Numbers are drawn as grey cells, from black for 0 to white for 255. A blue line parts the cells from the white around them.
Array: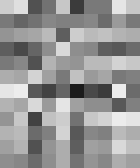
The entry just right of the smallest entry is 73
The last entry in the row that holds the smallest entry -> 107
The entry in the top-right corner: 199
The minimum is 27
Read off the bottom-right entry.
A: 160
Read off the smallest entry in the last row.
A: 107
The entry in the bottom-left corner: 142
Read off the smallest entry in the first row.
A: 59
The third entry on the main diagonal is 166
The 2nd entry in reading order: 223
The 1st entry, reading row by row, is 205
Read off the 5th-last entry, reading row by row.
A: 114
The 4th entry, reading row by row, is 114
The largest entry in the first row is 229
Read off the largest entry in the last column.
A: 229
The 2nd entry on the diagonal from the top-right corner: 154
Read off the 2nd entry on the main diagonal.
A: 101

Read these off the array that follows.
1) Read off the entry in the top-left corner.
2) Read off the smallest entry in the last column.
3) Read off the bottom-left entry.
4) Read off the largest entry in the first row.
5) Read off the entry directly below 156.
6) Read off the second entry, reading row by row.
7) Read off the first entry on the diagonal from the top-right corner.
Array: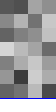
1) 87
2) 74
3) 99
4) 164
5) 172
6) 80
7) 143

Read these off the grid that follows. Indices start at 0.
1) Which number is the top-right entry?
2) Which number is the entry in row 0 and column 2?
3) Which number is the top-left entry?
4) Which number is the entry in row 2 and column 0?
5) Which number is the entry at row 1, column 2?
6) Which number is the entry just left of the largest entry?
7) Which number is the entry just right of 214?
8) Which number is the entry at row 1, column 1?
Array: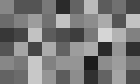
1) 69
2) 84
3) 135
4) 55
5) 157
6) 121
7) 179
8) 129

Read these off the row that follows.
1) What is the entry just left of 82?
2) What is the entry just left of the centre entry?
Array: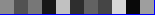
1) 139
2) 193
